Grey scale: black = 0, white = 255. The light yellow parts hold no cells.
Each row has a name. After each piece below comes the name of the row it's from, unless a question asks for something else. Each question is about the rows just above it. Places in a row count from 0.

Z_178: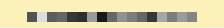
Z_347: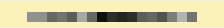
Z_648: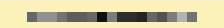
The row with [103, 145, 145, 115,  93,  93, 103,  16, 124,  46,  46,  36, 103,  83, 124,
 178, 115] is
Z_648
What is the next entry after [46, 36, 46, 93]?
[103]
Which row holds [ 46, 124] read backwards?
Z_648
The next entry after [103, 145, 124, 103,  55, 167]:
[124]
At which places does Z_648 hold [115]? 3 16

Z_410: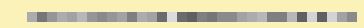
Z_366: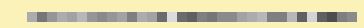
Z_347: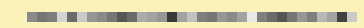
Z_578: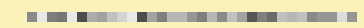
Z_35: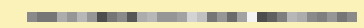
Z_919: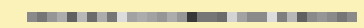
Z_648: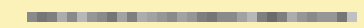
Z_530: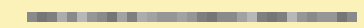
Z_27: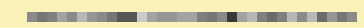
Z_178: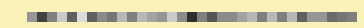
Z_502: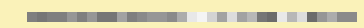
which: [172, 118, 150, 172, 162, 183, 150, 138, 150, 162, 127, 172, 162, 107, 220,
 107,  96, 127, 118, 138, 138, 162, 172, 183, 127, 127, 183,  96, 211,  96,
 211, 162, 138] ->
Z_410
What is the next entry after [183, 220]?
[107]
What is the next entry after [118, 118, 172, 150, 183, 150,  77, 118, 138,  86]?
[172]

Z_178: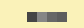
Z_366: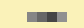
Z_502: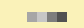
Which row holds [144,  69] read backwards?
Z_366
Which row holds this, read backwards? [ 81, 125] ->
Z_502
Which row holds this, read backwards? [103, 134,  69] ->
Z_178
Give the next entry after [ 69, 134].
[103]

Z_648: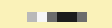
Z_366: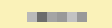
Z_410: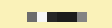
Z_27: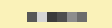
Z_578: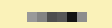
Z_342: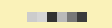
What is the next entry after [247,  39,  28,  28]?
[131]
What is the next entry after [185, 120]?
[59]
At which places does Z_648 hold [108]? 2 5
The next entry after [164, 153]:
[194]
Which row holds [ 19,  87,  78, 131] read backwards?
Z_578
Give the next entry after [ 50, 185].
[120]

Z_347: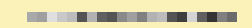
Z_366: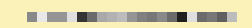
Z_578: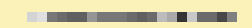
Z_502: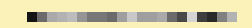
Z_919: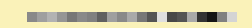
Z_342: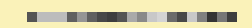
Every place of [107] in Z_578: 3 10 12 17 18
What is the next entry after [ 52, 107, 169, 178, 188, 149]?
[128]
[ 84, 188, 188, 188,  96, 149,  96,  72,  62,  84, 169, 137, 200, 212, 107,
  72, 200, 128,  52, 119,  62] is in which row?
Z_342
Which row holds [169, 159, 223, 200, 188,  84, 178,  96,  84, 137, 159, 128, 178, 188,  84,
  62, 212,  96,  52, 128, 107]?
Z_347
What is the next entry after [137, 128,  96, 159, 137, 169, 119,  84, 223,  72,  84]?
[169]
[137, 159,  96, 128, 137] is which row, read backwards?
Z_919
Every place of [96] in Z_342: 4 6

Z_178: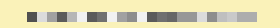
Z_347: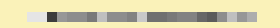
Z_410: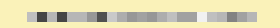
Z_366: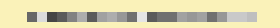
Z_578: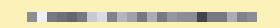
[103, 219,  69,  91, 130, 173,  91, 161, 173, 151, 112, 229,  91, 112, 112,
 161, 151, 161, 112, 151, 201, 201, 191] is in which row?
Z_366
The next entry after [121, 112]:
[103]
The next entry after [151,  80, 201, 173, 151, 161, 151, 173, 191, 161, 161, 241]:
[191]
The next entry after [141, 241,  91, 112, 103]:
[151]
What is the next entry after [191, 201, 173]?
[173]
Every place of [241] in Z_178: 5 8 11
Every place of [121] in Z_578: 2 5 11 13 18 19

